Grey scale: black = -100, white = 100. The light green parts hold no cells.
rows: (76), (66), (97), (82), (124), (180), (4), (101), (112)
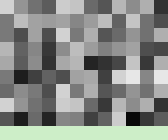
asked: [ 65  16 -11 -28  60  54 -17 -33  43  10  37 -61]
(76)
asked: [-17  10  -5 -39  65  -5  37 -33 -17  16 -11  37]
(4)
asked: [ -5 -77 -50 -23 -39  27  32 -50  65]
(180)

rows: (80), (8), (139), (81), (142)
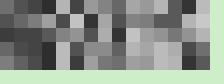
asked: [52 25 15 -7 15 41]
(139)
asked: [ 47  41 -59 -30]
(142)

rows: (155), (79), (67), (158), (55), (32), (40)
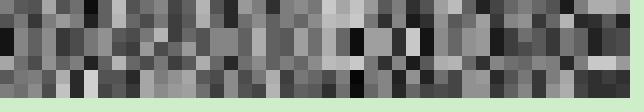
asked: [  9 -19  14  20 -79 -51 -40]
(158)
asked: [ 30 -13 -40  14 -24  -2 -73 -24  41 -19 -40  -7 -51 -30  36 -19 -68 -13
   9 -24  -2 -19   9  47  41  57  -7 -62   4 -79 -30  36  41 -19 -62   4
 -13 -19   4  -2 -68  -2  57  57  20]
(55)
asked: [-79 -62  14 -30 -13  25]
(79)
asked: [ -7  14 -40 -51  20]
(158)
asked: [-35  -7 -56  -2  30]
(32)

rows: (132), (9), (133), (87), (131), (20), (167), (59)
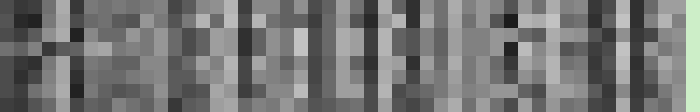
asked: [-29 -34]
(9)
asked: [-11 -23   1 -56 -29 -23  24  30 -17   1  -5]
(59)
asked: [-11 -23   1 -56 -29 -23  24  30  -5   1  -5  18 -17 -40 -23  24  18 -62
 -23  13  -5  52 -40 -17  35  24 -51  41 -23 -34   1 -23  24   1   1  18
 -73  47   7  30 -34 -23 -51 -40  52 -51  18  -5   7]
(87)
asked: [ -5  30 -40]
(9)

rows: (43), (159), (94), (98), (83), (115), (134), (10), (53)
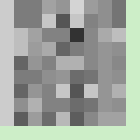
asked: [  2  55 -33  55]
(134)
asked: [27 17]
(43)
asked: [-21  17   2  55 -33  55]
(134)

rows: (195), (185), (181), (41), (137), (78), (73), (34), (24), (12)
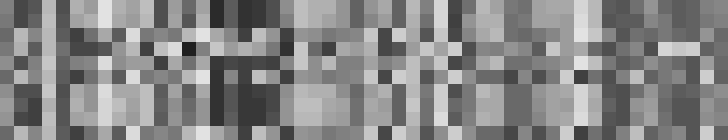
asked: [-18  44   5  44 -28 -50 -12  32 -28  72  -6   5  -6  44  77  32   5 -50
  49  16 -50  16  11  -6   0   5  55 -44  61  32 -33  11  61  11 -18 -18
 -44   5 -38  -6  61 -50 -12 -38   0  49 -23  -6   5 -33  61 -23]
(12)
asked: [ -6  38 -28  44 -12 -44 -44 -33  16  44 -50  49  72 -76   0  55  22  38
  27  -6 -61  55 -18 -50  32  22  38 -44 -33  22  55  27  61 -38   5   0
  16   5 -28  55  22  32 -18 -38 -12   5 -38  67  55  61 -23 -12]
(41)
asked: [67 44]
(195)
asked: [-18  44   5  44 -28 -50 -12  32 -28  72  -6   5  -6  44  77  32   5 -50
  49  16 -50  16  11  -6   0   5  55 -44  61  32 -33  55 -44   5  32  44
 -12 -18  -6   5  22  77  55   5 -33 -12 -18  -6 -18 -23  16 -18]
(181)

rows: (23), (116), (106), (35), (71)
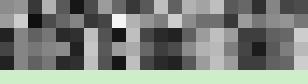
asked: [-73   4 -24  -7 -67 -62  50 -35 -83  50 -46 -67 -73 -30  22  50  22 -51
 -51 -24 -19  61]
(71)
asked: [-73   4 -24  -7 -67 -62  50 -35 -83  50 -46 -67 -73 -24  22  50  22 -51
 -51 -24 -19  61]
(106)

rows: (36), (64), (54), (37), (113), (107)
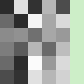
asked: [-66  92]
(64)
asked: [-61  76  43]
(107)
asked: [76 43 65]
(107)
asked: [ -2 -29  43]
(37)
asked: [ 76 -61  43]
(36)

